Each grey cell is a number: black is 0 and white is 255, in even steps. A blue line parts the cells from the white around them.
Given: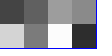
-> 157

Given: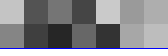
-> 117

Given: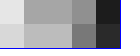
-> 166

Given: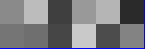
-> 63

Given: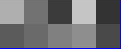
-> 59

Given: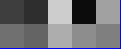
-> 205

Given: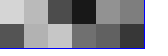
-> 76

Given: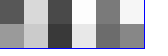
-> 73
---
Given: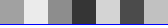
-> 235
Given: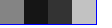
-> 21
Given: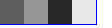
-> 150
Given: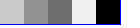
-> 145
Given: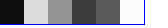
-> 219
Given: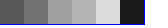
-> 115
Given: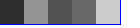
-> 148
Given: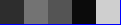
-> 115
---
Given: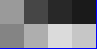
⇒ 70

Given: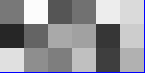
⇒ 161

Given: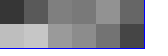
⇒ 121

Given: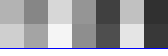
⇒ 64

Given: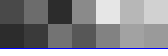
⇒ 230

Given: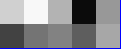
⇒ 179

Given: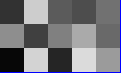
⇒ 128

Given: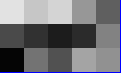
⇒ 28

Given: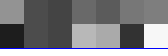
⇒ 91

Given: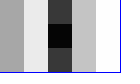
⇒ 5
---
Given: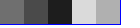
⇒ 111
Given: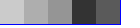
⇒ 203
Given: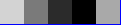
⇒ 211
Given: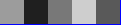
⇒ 156
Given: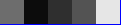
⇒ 109
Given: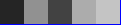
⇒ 37
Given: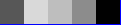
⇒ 87
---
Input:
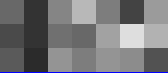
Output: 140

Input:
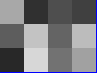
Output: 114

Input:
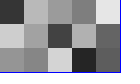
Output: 37

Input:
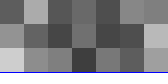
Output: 93

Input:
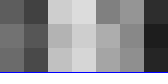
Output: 143

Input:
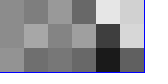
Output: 26

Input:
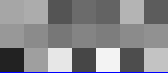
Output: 77

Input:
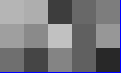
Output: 96
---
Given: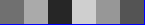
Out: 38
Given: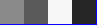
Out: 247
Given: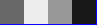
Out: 152
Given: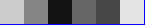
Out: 20
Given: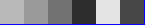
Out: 114
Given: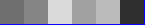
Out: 219
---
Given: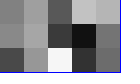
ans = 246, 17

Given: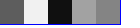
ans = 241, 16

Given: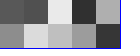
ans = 234, 48

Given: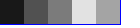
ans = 226, 24

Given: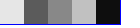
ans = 230, 14

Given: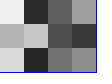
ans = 238, 36

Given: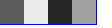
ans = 234, 39

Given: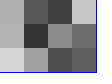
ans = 212, 51

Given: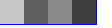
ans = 200, 63

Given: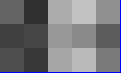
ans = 194, 49
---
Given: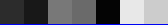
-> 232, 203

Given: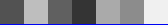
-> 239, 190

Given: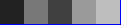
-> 190, 154

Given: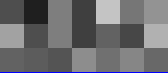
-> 196, 177

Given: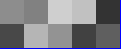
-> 207, 193

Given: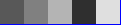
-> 223, 180
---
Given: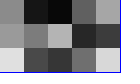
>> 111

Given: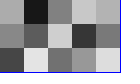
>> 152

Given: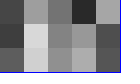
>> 173

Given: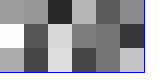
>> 116

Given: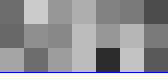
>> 194

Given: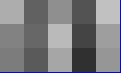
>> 48

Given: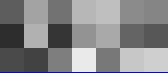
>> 199
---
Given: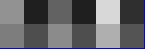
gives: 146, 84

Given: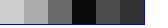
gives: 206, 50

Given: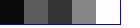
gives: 11, 253

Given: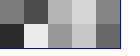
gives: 124, 104

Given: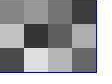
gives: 131, 102

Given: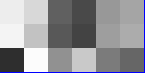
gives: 237, 102

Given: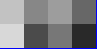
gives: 194, 41

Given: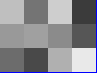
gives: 191, 233
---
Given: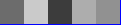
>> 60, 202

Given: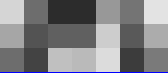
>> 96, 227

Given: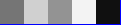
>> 147, 243

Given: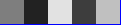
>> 226, 226

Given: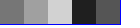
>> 210, 210

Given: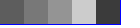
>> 148, 204
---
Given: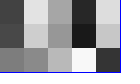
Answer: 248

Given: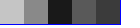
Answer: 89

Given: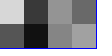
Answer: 133

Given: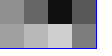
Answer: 206

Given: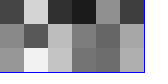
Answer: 109

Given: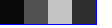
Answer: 197

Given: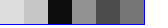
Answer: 76

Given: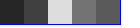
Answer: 115
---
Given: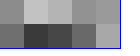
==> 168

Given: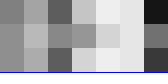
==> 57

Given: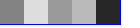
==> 39

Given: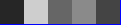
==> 68

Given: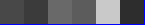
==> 45

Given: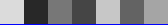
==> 165

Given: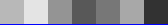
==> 50
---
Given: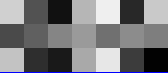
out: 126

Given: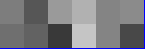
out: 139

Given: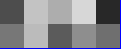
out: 40

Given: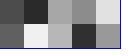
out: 225

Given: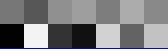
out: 137

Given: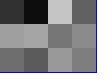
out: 139

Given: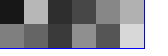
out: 177
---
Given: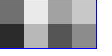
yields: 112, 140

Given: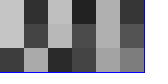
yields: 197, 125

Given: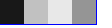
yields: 24, 149

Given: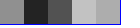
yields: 144, 173

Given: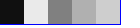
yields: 16, 206

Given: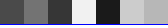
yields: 74, 183

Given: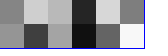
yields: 133, 248

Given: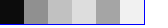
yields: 12, 241
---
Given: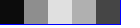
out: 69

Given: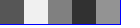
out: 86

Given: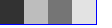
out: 117

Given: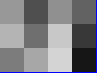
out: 56

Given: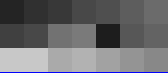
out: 36

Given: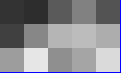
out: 51

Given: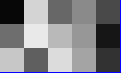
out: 22
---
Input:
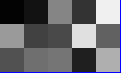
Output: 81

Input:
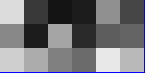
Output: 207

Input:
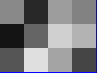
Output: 85

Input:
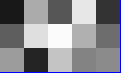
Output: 155

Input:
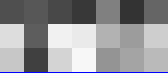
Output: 199

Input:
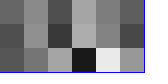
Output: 86
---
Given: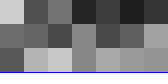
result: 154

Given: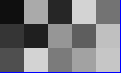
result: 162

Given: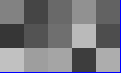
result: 61

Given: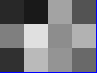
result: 148

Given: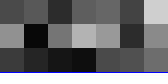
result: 80

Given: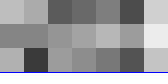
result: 83
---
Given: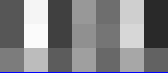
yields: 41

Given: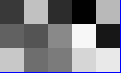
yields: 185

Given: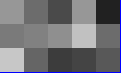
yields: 33

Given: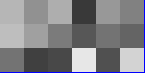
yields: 129

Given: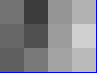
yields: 178

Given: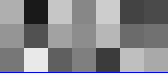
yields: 74
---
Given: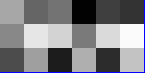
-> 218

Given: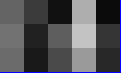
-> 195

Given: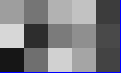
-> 143

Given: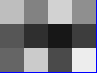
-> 23

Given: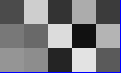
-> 17

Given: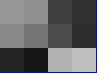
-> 76
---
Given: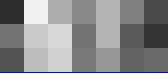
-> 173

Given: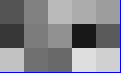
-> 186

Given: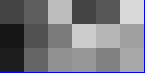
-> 189

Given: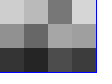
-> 119

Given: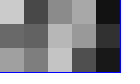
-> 139

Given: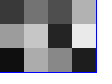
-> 78

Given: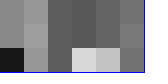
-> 93

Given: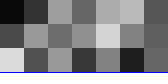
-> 158
